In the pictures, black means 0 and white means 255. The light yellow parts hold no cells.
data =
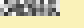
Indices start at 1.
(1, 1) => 249
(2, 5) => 71
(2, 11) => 125
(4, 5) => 97
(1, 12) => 247
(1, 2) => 59
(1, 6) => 242
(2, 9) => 130
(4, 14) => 169
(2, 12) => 193
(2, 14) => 180
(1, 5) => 115
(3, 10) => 123
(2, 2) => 202
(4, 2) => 51
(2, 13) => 142
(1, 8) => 161

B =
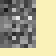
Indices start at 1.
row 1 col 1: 72
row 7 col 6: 94
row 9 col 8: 69
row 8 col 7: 107
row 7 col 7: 65
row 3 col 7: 122
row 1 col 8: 87
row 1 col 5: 87
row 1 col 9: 136
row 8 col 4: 151
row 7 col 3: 152
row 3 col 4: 187
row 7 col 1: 128
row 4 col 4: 85
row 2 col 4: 75
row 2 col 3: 65
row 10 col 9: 161
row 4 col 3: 82
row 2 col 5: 92
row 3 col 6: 64
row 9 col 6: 51
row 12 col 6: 95
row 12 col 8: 163
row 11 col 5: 79
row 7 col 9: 115
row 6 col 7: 136
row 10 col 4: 187
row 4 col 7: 144
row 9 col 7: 116
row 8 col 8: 179
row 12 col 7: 60
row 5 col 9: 103
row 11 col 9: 121

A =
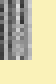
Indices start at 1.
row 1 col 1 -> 127
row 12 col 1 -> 75
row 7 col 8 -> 180
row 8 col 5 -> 204
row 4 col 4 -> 129
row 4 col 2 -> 166
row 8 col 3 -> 99
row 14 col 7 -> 137
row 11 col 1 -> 102
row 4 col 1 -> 121
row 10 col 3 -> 113
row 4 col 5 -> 171
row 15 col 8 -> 194
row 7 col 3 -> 103
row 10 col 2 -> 182
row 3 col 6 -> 126
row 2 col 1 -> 82
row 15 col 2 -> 183
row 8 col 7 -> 144
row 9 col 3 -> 79
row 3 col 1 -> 54
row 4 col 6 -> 83
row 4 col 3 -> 81
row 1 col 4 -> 125
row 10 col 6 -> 122
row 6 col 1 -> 119
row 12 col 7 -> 143
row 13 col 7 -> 136
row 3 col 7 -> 143
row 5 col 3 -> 101
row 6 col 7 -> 154
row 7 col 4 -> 152
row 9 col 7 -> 139
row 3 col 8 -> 192
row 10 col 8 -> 184
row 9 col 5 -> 155
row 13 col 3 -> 95
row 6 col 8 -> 198
